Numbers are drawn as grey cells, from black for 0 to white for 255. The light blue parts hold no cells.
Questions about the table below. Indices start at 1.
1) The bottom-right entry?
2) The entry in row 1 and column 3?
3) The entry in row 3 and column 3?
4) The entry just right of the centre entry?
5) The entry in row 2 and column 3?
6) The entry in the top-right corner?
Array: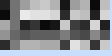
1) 201
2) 158
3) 32
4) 201
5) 234
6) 190

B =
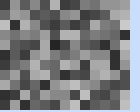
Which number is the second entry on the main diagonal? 158
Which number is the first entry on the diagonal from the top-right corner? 158
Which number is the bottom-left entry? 60
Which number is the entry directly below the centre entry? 178
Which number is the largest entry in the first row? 178
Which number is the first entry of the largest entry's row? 190
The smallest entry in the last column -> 48
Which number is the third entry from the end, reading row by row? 103
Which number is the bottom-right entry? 190
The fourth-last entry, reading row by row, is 91
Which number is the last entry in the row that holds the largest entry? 202
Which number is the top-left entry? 60
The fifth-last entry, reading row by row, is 60
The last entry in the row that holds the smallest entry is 190
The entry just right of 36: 70
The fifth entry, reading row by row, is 79
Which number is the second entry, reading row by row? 148
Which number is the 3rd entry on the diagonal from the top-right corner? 124
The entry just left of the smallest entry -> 169
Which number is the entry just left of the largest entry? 114
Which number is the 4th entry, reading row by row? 136
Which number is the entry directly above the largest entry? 178
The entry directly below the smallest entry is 124
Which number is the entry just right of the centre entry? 124

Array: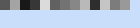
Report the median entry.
124
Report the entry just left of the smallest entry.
164
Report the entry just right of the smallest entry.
55

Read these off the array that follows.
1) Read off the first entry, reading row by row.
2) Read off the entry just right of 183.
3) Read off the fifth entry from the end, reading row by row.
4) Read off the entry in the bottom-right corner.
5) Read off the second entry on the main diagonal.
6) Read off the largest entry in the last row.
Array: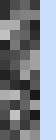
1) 46
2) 88
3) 100
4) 142
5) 120
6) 161

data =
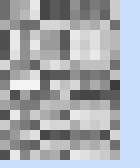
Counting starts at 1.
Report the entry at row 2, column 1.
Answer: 110
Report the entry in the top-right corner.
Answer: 203
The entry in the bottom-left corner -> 79
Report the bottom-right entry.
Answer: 172
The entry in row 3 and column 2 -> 144
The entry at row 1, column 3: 172
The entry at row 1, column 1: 110
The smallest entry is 59
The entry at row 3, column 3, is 110
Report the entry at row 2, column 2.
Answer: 163
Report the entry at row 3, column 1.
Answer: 172
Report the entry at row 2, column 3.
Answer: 184
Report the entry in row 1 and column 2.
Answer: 163
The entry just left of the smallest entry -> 144

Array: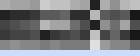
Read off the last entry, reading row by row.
101
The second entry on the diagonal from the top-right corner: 90
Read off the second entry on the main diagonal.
45
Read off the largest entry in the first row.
204
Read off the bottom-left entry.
134
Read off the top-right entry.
193
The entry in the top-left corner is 174
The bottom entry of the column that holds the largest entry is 223
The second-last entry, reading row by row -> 134
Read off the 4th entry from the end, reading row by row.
154
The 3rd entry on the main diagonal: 90
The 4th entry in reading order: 154

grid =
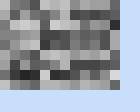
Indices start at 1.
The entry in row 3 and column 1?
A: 122
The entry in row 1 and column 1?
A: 192
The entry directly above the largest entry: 93
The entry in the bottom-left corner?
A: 192
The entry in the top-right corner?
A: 102
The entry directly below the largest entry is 102
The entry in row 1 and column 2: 122
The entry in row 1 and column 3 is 112
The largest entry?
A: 216
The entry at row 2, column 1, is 169
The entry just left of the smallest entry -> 58
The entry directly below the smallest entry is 122
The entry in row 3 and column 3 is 204
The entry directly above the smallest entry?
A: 150
